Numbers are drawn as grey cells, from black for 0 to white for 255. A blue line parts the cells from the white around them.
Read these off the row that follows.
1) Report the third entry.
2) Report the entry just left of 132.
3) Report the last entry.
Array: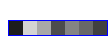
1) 168
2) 76
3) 64

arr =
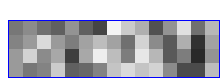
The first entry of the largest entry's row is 119
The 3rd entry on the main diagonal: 139
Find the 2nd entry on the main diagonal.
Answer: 154
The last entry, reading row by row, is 189
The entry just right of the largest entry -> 203
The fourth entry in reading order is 96
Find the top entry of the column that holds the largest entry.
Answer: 244
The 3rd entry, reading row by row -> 112
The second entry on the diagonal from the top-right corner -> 49
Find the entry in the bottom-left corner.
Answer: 154
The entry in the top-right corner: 183
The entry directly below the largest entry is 162
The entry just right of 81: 147
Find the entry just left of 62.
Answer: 168
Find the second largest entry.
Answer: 238
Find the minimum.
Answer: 41
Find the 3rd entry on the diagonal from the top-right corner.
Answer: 125
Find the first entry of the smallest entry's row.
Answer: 154

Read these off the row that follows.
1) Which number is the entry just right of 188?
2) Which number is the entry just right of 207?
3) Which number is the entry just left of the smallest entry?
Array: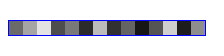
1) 49
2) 29
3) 100

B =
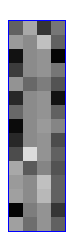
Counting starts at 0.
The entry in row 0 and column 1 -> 168
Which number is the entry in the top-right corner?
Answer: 118
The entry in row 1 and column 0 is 154
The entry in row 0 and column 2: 53
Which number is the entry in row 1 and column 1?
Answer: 139
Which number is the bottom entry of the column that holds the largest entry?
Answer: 110
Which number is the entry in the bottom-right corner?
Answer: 97
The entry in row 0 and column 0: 97
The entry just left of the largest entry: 76
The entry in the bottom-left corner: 160
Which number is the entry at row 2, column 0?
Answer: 18
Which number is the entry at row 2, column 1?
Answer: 139

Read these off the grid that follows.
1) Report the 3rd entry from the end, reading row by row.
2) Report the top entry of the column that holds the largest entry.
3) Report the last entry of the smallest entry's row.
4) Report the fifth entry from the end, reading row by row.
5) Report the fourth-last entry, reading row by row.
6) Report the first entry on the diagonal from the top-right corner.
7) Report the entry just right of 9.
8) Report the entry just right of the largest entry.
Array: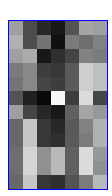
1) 83
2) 24
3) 69
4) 55
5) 47
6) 159
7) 248
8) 61

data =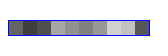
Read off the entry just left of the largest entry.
151
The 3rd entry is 79
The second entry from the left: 63

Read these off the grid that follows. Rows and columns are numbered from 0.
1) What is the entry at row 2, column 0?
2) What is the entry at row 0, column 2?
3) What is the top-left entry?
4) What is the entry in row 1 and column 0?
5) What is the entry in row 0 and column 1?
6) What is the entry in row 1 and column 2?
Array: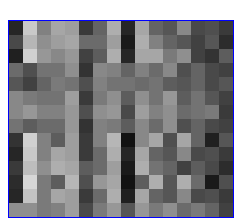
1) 32
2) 129
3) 38
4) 73
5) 201
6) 143

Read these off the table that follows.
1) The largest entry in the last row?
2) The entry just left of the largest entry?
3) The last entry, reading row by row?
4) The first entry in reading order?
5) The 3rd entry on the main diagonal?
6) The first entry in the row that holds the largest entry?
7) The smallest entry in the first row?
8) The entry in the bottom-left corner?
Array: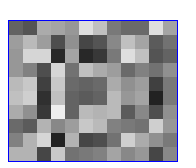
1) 200
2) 56
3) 136
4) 99
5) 214
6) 171
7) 84
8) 179

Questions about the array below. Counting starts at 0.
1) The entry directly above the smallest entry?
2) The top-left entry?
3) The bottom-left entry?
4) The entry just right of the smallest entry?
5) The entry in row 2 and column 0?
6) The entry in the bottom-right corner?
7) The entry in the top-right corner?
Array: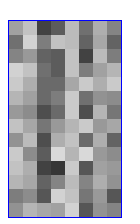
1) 217
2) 161
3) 146
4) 202
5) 132
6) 132
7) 132

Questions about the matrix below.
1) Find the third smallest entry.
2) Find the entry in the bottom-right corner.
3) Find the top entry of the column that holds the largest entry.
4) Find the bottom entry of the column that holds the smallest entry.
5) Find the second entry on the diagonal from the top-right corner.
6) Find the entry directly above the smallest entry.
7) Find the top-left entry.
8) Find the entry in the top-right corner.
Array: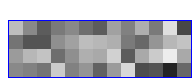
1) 77
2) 104
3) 223
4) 36
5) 183
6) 237
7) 189
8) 71

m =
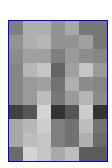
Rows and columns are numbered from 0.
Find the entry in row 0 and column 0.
127
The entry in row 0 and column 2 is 175
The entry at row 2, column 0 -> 140
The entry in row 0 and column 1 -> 175
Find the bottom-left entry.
107
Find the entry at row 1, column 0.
147
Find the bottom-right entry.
92
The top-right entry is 120
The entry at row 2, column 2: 160
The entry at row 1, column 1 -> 175
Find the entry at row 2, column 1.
160

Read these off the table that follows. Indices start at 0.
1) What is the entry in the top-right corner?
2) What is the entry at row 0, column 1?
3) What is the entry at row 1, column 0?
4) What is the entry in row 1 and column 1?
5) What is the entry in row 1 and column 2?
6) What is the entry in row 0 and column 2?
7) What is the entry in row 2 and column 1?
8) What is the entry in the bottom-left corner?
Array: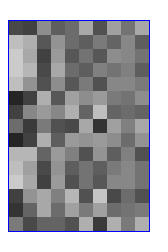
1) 168
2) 65
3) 190
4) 175
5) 87
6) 141
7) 168
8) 122

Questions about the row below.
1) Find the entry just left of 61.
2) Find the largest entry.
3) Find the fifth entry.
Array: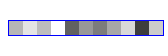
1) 216
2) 255
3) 97

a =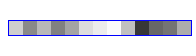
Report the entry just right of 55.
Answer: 103
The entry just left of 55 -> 192
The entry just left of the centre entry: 221
